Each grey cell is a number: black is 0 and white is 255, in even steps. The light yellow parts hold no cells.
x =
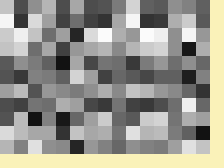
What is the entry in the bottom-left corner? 181
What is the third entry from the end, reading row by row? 159
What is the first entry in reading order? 195
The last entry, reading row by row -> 195
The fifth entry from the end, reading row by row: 129
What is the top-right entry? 96
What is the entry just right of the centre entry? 103
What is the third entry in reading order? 143
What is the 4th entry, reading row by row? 181
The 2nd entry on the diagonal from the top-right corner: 203
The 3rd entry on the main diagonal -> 195
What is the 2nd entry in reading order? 77
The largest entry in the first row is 211
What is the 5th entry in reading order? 77
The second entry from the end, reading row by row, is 224

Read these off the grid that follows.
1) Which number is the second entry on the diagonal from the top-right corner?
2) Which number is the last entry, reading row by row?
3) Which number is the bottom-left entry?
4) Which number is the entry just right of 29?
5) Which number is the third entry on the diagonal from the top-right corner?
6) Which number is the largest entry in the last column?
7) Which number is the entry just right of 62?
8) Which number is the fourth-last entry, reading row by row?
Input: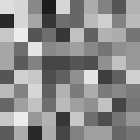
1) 130
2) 117
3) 91
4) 214
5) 178
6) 207
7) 97
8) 159

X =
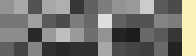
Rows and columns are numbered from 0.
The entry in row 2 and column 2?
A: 41
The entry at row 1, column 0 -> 118
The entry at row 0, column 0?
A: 147
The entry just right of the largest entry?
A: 97
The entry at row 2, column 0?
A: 140
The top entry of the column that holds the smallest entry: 154
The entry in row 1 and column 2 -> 160
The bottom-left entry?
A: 97
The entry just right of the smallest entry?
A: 105
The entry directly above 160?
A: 83
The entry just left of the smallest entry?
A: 35
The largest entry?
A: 222
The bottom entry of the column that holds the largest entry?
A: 168
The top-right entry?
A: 75
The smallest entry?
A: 28

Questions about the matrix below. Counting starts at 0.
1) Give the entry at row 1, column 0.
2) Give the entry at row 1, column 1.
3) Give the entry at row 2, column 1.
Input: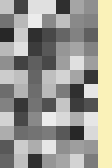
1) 115
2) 185
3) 204
